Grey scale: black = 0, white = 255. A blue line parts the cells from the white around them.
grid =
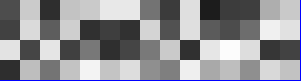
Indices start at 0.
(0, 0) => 77
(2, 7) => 121
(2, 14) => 66
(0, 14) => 201
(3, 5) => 196
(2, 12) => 221
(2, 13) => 54
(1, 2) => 93
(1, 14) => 225
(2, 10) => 230
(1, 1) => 218
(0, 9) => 223
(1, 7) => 212
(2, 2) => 229
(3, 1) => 190
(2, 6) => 69
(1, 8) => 81

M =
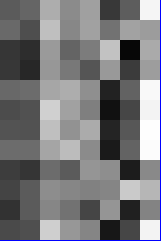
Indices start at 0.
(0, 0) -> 91
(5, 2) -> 208
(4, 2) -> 166
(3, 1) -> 39
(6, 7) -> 254
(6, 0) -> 83
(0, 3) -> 139
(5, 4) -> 127
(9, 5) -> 133
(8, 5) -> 142
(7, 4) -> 139
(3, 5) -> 153
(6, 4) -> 171
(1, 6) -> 162
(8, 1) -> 53
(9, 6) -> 202
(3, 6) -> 59
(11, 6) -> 70
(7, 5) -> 26
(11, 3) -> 151
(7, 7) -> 252
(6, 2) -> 191
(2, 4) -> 124
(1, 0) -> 105
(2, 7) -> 170
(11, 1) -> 79
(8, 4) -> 149

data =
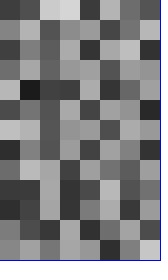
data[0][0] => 62
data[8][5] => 114
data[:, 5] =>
[180, 70, 168, 83, 53, 161, 78, 161, 114, 184, 172, 110, 47]
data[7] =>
[46, 129, 83, 156, 66, 161, 129, 51]
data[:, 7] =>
[84, 183, 50, 148, 160, 41, 153, 51, 158, 113, 155, 76, 198]
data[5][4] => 68
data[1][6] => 115
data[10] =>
[47, 67, 165, 53, 123, 172, 57, 155]
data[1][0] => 132
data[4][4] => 172
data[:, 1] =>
[79, 179, 126, 167, 27, 116, 179, 129, 186, 59, 67, 76, 161]
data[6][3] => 148
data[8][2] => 166
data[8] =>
[108, 186, 166, 65, 159, 114, 92, 158]
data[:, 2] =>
[203, 83, 92, 98, 65, 83, 85, 83, 166, 168, 165, 56, 118]
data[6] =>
[191, 179, 85, 148, 155, 78, 171, 153]
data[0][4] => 59
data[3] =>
[110, 167, 98, 152, 160, 83, 156, 148]
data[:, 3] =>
[213, 140, 171, 152, 62, 169, 148, 156, 65, 52, 53, 168, 166]
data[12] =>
[135, 161, 118, 166, 151, 47, 127, 198]

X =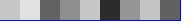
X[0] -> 199
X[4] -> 199
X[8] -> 97

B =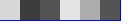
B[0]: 216
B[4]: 173
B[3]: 228

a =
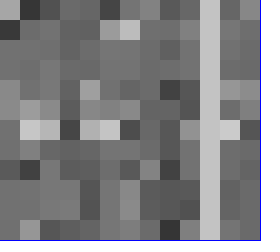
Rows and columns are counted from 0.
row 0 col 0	166
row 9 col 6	136
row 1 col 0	57
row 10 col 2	120
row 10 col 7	92
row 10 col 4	83
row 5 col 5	129
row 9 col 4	85
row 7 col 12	106
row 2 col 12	107
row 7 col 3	98
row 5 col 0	138
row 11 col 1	150
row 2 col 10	195
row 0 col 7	130
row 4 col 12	140
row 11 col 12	106
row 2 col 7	108
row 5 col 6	137
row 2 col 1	113
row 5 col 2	138
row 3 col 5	115
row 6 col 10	195
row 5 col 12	127
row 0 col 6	116
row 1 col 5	155
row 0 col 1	54
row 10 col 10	195
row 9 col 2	119
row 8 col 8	66
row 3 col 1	110
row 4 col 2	120
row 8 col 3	92
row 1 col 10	195

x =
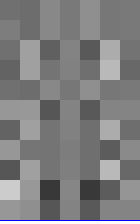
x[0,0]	112
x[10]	[151, 143, 86, 131, 89, 132, 132]
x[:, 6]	[121, 121, 115, 104, 121, 132, 110, 138, 104, 149, 132]
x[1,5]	119
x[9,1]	152
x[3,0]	99
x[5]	[151, 152, 86, 131, 89, 132, 132]
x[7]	[151, 117, 116, 125, 111, 92, 138]
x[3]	[99, 160, 116, 129, 111, 185, 104]
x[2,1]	160
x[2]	[112, 160, 96, 131, 89, 172, 115]
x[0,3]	121
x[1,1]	109
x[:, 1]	[109, 109, 160, 160, 109, 152, 160, 117, 160, 152, 143]
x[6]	[99, 160, 116, 129, 111, 172, 110]

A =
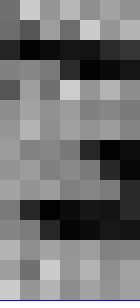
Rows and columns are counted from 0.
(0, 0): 112
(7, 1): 130
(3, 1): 134
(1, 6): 180
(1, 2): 157
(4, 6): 141
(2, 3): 21
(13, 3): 151
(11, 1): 123
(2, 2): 11
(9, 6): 41
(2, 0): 37
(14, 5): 147
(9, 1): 148
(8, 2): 129
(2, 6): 53
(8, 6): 6
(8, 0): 148
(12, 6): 133
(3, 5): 10
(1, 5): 150
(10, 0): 122
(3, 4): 3
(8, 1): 156
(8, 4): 122
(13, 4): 179
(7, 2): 134
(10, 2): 2
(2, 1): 3

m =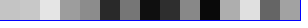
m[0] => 196
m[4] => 140
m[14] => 162

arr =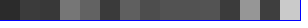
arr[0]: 43
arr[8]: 82
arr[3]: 118
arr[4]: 98

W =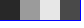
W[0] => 40
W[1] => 155
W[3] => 73
